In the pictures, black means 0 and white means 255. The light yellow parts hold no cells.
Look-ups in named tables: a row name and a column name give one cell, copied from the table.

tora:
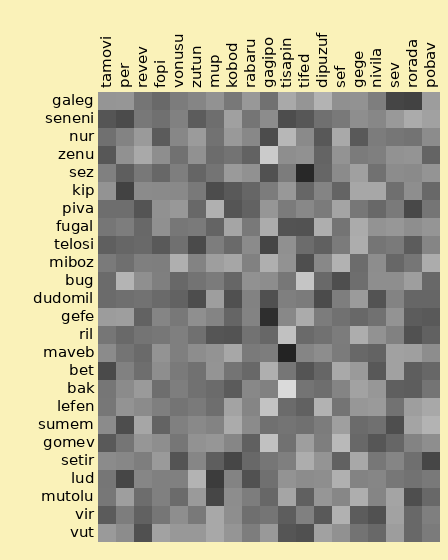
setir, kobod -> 70
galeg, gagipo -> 113
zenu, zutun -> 145
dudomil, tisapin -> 127
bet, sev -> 161
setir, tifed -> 173
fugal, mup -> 100
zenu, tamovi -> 87
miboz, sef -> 178
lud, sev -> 119
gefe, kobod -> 101
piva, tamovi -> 110
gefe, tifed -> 171
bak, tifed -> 116
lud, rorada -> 114
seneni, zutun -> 92
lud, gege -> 131

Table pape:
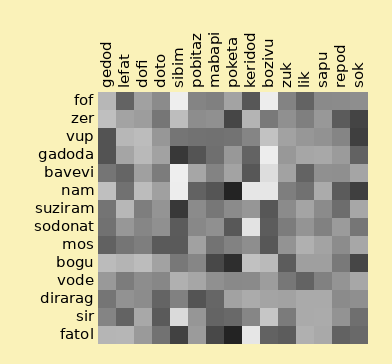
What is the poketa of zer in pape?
70
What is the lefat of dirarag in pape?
146
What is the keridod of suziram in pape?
150
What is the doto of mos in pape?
90
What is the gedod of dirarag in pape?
117
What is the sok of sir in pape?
111
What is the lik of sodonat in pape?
148
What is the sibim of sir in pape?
218
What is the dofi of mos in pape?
126
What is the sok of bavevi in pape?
165

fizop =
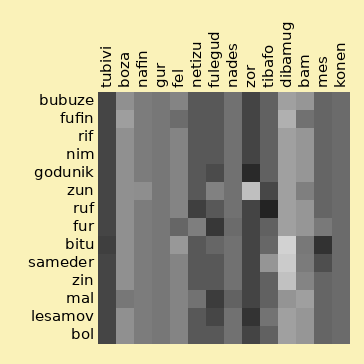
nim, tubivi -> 69
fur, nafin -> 124
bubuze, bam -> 150
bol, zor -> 68
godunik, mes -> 101
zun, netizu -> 88
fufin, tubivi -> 69
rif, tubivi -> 69
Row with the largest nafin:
zun

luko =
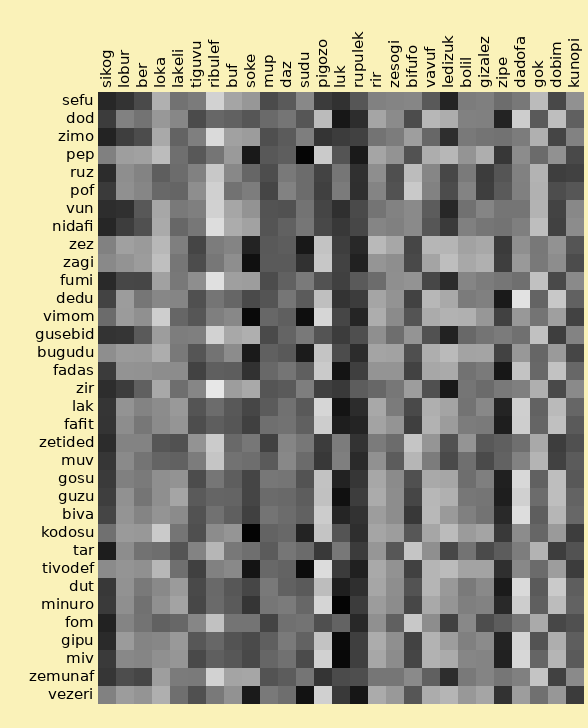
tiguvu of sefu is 123
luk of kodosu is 84
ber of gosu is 122
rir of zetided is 123
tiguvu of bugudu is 85
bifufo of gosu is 80
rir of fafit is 163
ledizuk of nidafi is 58
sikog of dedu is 67
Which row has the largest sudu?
sefu

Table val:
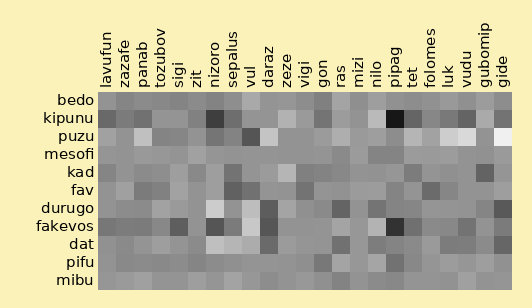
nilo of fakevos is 179
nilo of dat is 125
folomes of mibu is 148
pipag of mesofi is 132
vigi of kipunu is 154
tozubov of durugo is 162

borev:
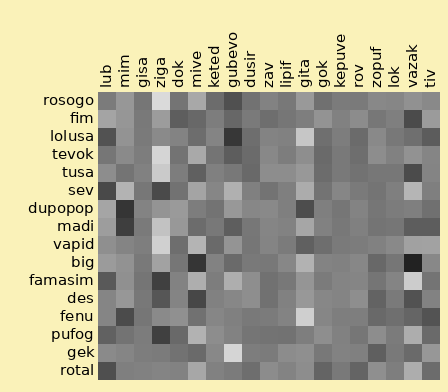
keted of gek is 136
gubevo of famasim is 174
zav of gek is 123
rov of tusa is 114
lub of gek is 138
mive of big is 53
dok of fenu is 144
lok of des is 122
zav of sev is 115
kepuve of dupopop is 118
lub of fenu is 133
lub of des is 133

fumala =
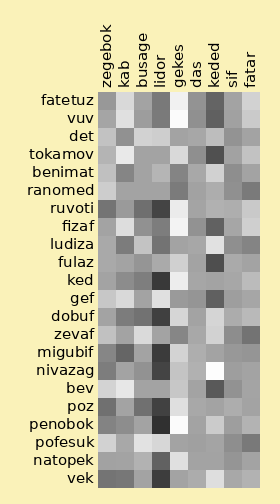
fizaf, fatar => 207
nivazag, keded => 253
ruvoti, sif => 174
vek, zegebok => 116
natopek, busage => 178
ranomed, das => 162
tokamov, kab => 233
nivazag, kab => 163
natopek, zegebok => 162
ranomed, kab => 163
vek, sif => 168
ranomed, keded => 173
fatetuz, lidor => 121
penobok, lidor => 48
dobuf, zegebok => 163
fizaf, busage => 145
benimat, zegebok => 192
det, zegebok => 194
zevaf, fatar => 115
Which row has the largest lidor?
gef

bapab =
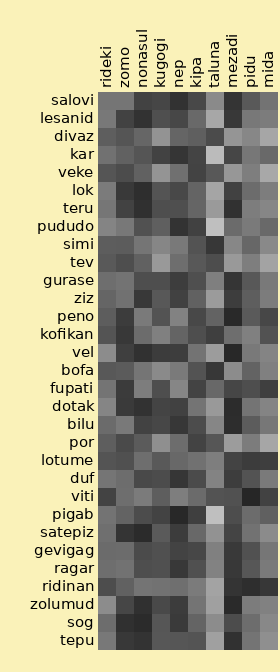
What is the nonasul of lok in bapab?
46
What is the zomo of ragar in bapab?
114
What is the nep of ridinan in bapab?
111
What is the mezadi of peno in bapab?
41
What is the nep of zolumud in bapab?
60
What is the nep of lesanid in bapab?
71
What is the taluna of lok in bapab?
165
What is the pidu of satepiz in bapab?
114
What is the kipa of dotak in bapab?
116
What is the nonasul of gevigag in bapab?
75
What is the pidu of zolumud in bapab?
124
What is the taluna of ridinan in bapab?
163
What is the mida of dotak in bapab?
132
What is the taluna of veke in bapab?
88
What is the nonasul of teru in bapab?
48

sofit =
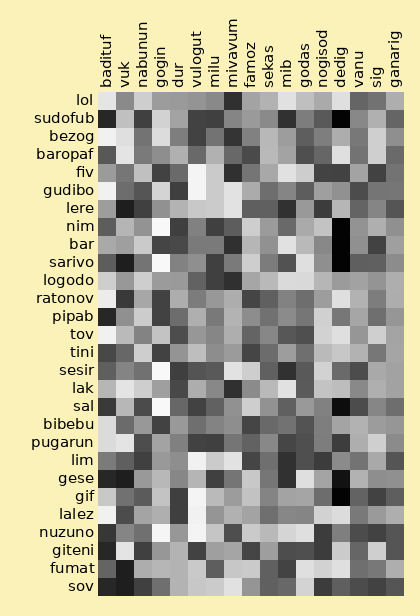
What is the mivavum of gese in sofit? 117
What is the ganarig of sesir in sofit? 162
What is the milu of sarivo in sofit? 64
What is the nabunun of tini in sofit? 206
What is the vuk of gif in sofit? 113
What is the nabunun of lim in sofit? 64
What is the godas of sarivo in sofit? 223
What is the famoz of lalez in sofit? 163
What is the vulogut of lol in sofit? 148
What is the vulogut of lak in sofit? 173
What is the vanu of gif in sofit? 99
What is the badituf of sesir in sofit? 95
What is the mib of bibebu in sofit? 114
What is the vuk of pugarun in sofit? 228
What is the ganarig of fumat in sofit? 174
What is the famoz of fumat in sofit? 202

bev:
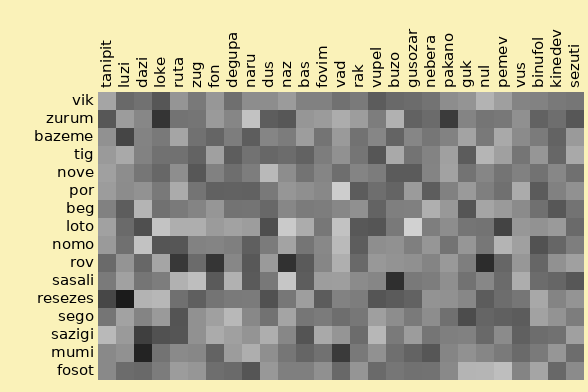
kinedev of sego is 147
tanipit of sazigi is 185
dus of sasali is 120
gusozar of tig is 115
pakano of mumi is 133
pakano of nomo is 115
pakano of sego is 112
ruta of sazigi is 85
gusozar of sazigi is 156
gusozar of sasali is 121
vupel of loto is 85
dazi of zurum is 135
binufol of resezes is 168
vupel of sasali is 134

